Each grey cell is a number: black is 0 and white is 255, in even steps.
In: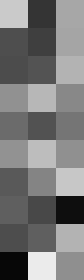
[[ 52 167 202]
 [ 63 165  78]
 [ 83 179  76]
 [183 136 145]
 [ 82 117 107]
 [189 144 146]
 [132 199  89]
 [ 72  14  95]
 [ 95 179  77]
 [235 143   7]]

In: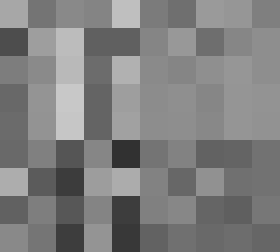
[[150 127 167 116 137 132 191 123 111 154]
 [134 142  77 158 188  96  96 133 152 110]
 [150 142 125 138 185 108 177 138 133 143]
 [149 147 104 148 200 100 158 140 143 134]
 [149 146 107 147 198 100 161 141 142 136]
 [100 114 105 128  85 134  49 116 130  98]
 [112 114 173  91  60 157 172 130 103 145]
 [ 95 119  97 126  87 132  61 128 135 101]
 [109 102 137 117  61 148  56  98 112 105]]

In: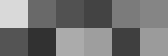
[[123 133 217 105  81  67]
 [ 63 155  84  49 171 158]]

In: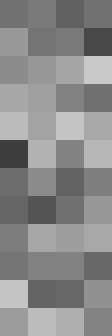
[[ 96 113 114 121]
 [122  73 153 116]
 [166 201 140 151]
 [129 112 167 159]
 [196 168 187 163]
 [130 183  62 179]
 [ 99 127 108 140]
 [112 151 102  84]
 [157 168 124 167]
 [130 104 117 129]
 [103 145 196 100]
 [175 131 156 188]]

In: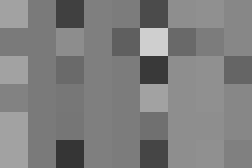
[[144 135 162 122  64 127 124  75 142]
 [124 135 122 122 141 127  95 207 105]
 [144 101 162 122 106 127 124  57 142]
 [144 135 130 122 119 127 124 162 142]
 [142 135 162 122 118 127 124 112 142]
 [144 128 162 122  53 127 124  69 142]]

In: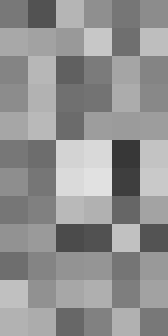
[[118 140 120  82 181 143]
 [111 190 168 162 153 199]
 [165 132 132 183  96 123]
 [172 136 140 178 112 115]
 [155 157 166 185 107 157]
 [ 55 195 119 109 211 217]
 [ 62 201 142 118 218 225]
 [102 163 118 128 185 177]
 [193  83 146 154  75  81]
 [117 153 110 132 147 149]
 [126 162 192 145 167 175]
 [177 120 178 172 103 129]]

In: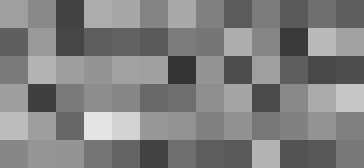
[[111  95 159 137  66 173 167 132 169 128  91 124  89]
 [186 162  95 153  70  93  98  89 124 118 173 134  57]
 [ 72  78 122 179 157 148 161 159  51 148  77 159  93]
 [171 198 158  63 122 141 135 104 110 142 165  74 137]
 [148 127 188 158 103 228 211 152 147 128 146 119 129]
 [ 88 120 135 149 148 117 100  66 110  93  90 180  83]]
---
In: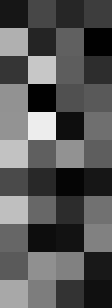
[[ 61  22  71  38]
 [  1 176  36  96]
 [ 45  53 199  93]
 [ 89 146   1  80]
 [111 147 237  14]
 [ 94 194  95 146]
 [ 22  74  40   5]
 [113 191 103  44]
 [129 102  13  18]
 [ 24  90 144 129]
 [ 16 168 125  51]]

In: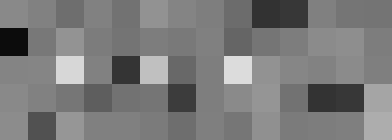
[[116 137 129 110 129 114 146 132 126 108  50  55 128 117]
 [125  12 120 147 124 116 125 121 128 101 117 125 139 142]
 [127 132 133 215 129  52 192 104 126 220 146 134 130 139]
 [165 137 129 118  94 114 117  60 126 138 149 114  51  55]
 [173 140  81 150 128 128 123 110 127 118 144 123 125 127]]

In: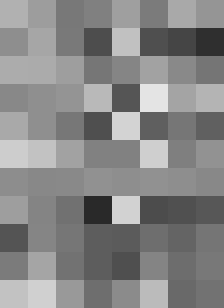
[[149 177 157 120 128 159 123 169]
 [ 47 142 166 121  77 193  79  69]
 [117 172 171 158 118 133 162 137]
 [180 136 143 148 185  85 228 164]
 [ 96 169 143 119  79 211  95 118]
 [146 205 194 162 129 129 207 127]
 [136 141 136 137 145 142 145 142]
 [ 87 158 132 113  41 210  76  80]
 [117  84 133 118  93  91 110 100]
 [120 123 165 114  93  79 132 109]
 [114 194 208 153 110 139 187 105]]

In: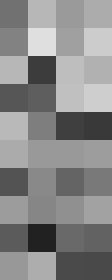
[[172 113 183 154]
 [204 130 223 160]
 [177 183  60 190]
 [206  86  94 192]
 [ 57 185 126  63]
 [157 171 153 153]
 [121  83 137 100]
 [162 156 134 144]
 [ 98  91  33 105]
 [ 73 152 173  74]]

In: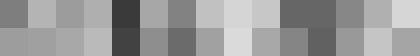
[[214 126 180 156 175  58 167 130 193 213 199 102 102 135 176]
 [165 157 160 168 186  66 142 107 161 218 168 133  97 153 197]]

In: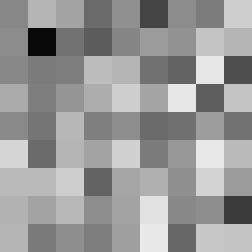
[[205 135 180 163 107 144  69 140 124]
 [180 140   9 114  92 133 155 146 195]
 [ 78 135 123 126 188 180 113  99 230]
 [195 170 126 149 173 205 164 230  94]
 [114 138 117 183 127 142 107 112 157]
 [185 213 107 181 163 208 123 152 232]
 [156 186 185 206  99 165 176 143 211]
 [ 59 178 163 184 142 163 225 136 142]
 [195 181 122 142 126 159 232 103 199]]
